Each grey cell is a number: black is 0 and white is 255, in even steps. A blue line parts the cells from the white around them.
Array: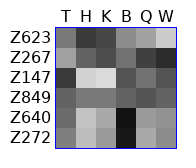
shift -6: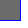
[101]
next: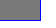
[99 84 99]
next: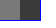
[ 71 140 161]
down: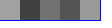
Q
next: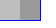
[ 24 169 140]
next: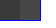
[140 161 203]
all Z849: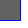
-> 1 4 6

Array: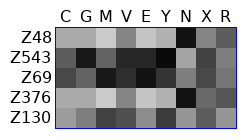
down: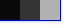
Y
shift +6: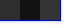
[52 24 58]
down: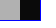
Y
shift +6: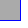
[176]
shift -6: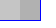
[191 171]
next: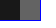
[38 38 10]
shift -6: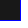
[18]

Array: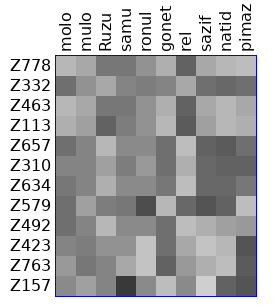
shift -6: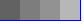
[ 92 119 140 177]
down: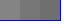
molo

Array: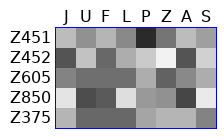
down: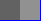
Z
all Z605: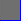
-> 2 3 4
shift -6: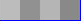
[182 139 175 131]
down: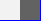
Z
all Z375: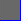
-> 2 3 4
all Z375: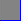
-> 8
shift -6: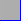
[167]

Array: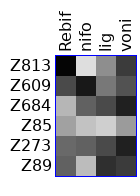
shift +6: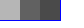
[188 103  80]
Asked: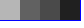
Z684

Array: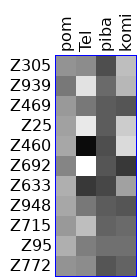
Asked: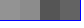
Z772
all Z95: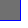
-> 3 4
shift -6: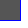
[79]

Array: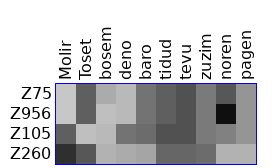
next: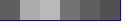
[122  87 149]
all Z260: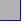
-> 3 9 10

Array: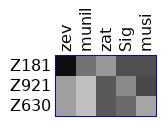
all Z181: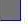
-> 2
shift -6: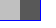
[186  82]

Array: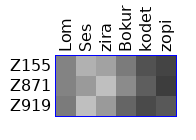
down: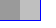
Ses
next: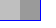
[101  74  88]

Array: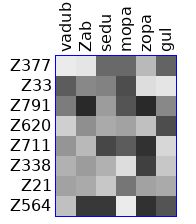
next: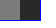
[156  84  41]
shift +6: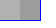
[183 162]
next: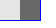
[105 185  99]
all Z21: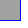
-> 1 5

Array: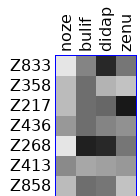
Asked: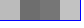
Z858
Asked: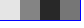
Z833
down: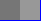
zenu
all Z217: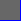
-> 3
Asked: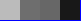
Z217

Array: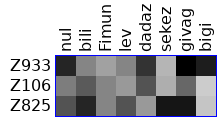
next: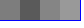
[ 83 174 103]
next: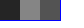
[153  21  21]
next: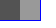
[ 21  21 197]
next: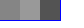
[174 103 204]
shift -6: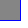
[127]
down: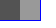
dadaz

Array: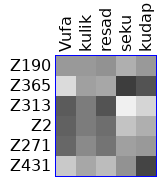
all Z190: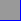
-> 1 2 5
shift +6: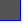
[89]
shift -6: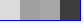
[213 154 161  55]
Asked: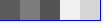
Z313

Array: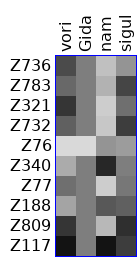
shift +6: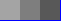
[170 132  94]
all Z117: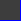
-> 4
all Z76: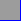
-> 4
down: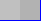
nam

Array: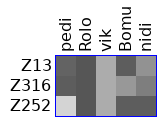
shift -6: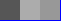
[ 80 166 146]
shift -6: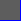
[87]
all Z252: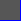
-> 2

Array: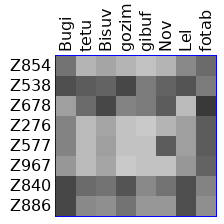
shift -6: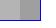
[174 153]
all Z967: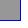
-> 1 7
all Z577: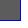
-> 6 8

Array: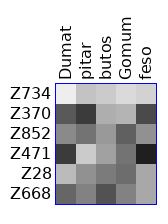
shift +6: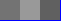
[121 159 102]
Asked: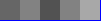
Z668

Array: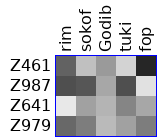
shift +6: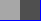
[173  85]
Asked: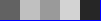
Z461
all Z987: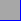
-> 3

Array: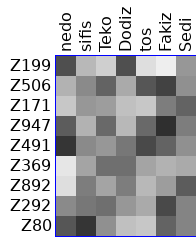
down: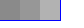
sifis
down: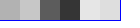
nedo
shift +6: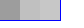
[163 198 205]
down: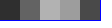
Fakiz

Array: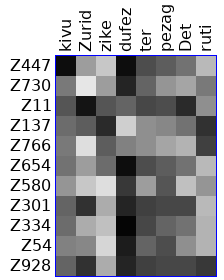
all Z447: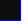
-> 1 4
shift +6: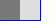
[127 228]
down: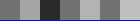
Det

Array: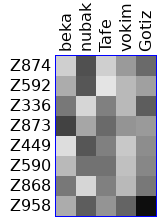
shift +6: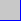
[206]
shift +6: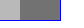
[191 120 120]
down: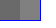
Tafe
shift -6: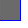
[100]
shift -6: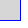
[208]
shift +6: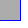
[178]

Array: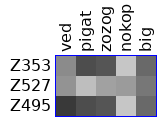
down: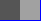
zozog
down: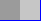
nokop
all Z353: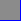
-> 1
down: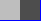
pigat

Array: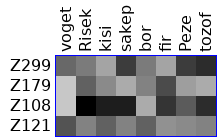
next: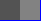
[ 97 130  97]
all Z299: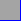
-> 3 6
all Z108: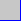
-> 1
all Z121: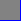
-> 2 4 8
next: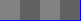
[145 138 130]

